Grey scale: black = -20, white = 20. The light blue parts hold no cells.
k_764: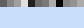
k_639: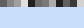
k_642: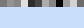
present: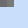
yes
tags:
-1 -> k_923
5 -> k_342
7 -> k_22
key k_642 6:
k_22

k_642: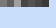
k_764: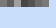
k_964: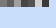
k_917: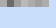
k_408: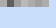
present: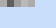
yes
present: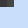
no
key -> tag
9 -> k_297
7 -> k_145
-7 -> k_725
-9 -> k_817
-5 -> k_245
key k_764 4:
k_725
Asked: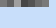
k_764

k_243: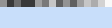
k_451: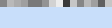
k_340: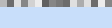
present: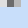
no
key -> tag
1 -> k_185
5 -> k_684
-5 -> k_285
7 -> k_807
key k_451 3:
k_684
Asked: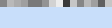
k_451

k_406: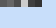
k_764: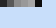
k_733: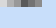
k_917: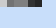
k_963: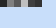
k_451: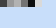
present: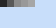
yes
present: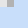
no
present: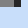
no
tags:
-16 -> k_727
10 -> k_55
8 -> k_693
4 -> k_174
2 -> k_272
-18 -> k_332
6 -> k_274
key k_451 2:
k_693

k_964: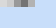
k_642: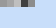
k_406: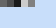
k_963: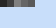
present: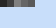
yes
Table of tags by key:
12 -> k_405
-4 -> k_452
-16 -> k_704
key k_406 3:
k_405
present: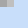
yes
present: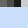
yes

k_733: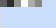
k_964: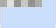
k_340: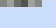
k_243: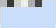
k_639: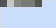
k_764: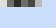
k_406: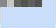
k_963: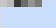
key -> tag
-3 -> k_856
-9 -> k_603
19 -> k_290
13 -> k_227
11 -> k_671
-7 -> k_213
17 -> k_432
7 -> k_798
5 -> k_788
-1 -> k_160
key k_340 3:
k_213
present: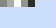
no
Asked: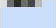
k_764
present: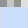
no
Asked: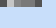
k_639

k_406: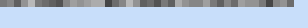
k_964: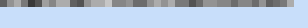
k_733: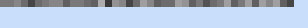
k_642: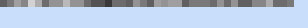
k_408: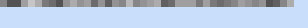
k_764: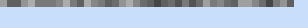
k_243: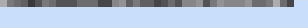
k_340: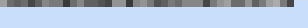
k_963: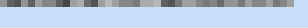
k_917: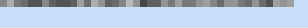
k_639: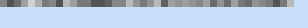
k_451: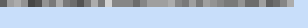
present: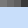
yes
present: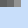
yes
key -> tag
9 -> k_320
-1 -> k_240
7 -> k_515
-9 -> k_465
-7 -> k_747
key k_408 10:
k_515

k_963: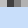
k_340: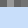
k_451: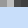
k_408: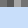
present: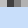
yes
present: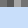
yes
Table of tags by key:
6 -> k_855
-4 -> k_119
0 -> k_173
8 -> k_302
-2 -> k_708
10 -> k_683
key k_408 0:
k_708
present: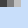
no
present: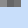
no
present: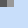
no

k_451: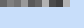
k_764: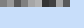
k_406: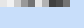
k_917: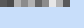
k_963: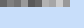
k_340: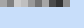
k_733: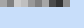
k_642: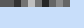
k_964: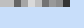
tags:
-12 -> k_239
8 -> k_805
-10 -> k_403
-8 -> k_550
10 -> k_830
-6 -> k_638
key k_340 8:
k_239
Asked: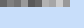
k_963

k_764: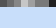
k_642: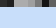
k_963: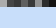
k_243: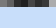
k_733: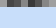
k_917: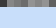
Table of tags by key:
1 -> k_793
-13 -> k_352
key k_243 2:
k_352
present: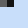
no
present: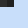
yes
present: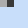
no
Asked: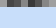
k_733
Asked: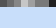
k_764

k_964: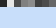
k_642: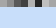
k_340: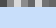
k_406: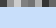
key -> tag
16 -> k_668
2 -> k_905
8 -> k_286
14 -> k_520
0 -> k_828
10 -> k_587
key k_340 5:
k_520
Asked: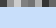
k_406
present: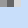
no
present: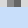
yes

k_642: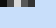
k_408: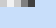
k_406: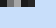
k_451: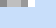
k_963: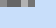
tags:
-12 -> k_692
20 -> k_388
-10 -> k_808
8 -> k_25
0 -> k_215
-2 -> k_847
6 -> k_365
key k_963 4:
k_847
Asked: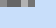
k_963
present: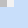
no

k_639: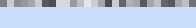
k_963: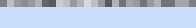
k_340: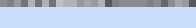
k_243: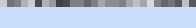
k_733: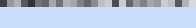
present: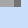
no
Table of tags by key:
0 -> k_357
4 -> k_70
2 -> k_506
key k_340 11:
k_70
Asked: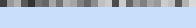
k_733
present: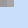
yes
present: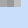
no
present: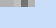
no

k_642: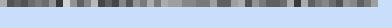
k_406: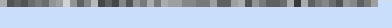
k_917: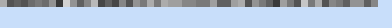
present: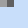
yes
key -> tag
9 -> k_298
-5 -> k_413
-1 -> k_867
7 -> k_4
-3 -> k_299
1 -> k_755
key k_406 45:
k_867
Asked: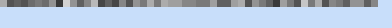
k_917

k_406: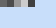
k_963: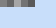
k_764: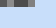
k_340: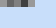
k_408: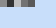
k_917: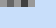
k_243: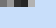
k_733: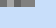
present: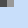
yes
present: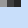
no

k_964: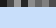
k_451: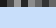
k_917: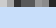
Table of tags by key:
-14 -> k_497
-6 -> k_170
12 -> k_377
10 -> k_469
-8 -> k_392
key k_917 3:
k_170
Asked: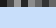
k_451
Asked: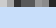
k_917
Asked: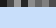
k_964
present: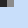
yes
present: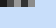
no
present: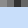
no

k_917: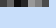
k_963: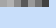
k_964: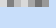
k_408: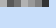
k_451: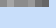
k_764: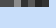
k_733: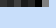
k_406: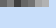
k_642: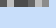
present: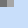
yes
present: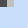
no
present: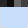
no
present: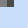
yes
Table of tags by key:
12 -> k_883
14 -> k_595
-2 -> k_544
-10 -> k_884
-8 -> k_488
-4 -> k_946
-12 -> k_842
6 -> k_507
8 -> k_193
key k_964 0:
k_595

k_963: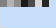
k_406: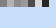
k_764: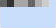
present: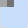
no
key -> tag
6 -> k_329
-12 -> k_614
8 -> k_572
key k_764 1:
k_614
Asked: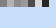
k_406
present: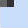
yes
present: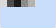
no

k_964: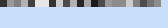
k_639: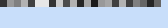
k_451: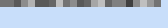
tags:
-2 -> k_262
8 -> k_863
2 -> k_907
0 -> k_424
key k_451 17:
k_424
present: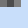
no

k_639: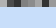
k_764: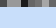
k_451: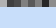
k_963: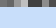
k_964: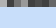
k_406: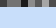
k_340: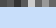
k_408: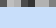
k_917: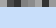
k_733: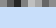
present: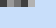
no
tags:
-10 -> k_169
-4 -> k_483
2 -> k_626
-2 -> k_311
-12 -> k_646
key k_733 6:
k_483

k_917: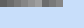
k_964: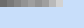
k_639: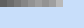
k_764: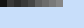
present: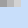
yes
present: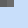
yes
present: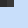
yes

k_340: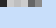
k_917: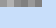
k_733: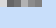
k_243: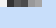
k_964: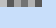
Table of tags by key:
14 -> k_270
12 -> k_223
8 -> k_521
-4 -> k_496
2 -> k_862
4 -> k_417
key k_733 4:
k_862
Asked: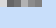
k_733
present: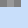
yes
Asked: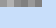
k_917
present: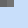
yes

